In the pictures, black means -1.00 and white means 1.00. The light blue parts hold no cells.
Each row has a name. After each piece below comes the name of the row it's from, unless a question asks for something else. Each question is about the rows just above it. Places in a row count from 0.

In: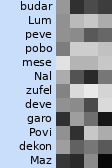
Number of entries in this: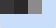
3
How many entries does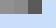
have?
3
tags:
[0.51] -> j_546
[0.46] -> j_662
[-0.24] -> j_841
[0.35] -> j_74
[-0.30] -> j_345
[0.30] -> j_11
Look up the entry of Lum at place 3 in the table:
j_74
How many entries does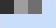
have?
3
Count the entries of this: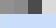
4

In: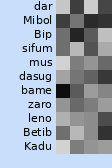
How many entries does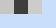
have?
3
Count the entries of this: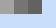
3
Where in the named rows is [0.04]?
bame, 3

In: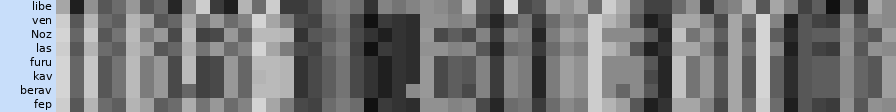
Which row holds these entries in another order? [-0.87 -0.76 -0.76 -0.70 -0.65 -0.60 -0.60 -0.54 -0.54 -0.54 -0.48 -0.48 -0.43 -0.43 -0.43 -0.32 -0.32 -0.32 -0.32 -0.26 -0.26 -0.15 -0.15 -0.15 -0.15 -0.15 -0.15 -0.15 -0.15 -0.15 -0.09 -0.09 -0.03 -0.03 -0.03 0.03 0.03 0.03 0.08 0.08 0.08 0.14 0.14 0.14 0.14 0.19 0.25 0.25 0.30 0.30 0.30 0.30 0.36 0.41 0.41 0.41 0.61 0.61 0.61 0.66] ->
fep
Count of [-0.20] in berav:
5
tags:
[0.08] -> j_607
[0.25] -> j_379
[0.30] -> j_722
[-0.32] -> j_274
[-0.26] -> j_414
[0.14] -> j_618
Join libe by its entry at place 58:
j_722
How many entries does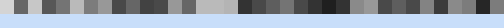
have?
36
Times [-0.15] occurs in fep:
9
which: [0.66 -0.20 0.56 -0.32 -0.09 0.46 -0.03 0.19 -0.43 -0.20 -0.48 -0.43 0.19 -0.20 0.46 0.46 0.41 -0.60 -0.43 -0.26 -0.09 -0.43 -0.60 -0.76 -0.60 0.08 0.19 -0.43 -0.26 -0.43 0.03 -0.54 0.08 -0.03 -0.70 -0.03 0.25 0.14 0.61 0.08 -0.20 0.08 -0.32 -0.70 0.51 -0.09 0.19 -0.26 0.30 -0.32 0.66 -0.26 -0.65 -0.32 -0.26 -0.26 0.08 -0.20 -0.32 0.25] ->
berav
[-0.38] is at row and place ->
libe, 18

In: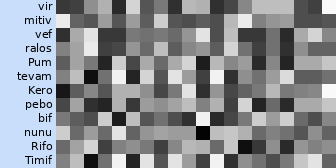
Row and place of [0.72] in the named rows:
tevam, 16
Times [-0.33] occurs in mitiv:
4
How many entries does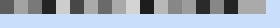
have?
19

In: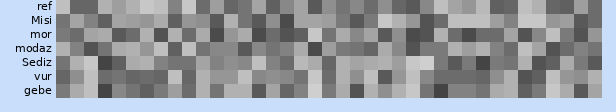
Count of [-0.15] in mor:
7
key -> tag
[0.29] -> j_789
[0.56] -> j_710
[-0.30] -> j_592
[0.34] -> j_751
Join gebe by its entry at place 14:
j_592
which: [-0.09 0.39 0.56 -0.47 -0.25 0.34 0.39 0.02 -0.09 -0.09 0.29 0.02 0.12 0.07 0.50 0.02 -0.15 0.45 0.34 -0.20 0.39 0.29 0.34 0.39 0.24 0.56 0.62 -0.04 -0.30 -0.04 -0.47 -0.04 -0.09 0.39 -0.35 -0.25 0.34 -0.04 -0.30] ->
Sediz
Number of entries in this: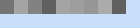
9
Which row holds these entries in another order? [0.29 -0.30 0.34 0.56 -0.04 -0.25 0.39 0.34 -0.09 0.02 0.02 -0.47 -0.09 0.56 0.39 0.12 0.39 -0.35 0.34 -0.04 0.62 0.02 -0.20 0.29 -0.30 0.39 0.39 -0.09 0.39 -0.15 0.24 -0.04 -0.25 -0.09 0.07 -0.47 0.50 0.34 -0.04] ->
gebe

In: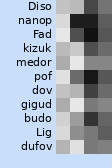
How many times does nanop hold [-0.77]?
2
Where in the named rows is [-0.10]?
Diso, 3

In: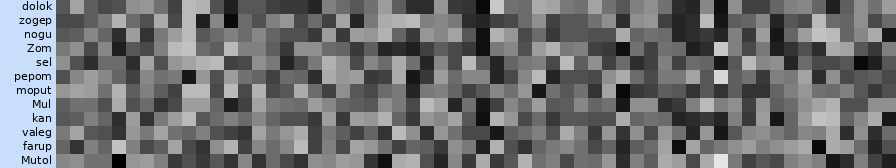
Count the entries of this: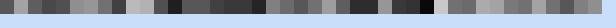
43
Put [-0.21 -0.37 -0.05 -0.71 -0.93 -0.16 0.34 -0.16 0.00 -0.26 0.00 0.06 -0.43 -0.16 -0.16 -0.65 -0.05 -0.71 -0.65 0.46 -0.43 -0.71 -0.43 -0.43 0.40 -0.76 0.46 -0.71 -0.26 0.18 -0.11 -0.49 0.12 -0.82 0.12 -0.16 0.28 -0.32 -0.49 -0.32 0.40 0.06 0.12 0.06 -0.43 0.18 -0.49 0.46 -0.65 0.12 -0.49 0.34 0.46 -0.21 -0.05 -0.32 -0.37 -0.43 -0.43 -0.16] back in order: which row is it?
zogep
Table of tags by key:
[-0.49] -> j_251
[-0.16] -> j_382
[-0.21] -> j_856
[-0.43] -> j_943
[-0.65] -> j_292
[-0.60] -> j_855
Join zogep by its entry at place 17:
j_943
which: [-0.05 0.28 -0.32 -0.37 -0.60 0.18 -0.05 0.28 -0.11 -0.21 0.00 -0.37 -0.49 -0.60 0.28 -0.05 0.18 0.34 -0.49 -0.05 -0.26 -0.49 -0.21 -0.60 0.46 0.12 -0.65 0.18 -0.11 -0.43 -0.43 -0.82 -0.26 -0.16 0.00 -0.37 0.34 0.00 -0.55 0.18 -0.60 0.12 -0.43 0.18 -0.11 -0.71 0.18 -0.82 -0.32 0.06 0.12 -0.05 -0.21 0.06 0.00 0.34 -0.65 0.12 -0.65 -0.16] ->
valeg

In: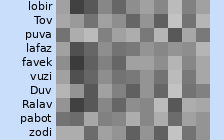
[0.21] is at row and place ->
Tov, 1
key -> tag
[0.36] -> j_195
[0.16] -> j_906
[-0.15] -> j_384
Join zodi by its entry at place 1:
j_195
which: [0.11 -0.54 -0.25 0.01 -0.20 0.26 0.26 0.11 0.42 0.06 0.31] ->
favek
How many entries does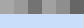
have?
6

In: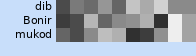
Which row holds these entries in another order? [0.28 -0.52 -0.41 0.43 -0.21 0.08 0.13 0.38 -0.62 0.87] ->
Bonir
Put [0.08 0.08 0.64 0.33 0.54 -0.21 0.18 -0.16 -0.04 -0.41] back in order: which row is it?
dib
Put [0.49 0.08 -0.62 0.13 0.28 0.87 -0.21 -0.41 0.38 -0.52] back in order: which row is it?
mukod

